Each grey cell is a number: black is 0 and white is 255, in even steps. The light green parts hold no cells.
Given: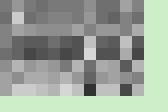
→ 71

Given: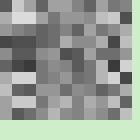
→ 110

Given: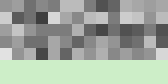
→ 148

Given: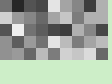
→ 219

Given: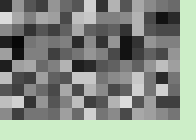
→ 138

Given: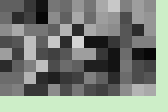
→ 180
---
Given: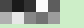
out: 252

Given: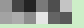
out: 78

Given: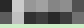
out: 142

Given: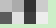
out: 50

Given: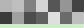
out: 149

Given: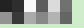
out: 219

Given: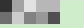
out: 183
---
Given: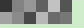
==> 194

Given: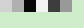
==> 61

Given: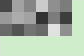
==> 143

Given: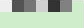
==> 50

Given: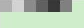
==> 55

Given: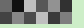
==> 146

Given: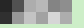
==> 132
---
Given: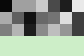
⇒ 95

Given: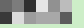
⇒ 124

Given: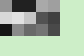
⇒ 225

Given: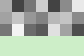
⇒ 196

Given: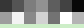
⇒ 84

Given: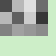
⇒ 96
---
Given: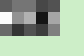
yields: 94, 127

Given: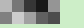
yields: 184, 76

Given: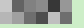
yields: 200, 110

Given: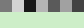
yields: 121, 66

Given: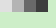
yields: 224, 61

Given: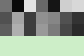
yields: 114, 42

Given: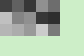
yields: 65, 121

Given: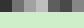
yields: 50, 134

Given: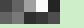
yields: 67, 77
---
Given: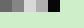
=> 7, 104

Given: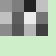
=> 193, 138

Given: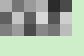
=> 74, 126

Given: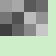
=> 107, 62

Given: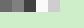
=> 206, 107

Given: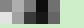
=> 112, 227

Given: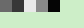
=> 5, 106

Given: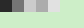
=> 225, 41

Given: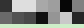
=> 128, 106

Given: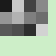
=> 137, 88
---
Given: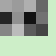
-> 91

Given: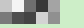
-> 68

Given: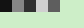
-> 48

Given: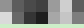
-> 53

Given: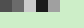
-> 203

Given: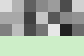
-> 76

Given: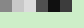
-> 220

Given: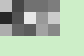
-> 92
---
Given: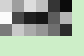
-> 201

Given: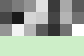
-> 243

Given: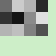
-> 191

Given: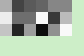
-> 36

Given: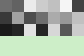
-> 37

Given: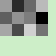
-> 74
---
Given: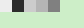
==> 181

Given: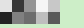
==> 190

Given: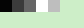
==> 255

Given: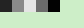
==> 107

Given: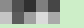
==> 218

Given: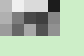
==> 82

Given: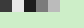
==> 123
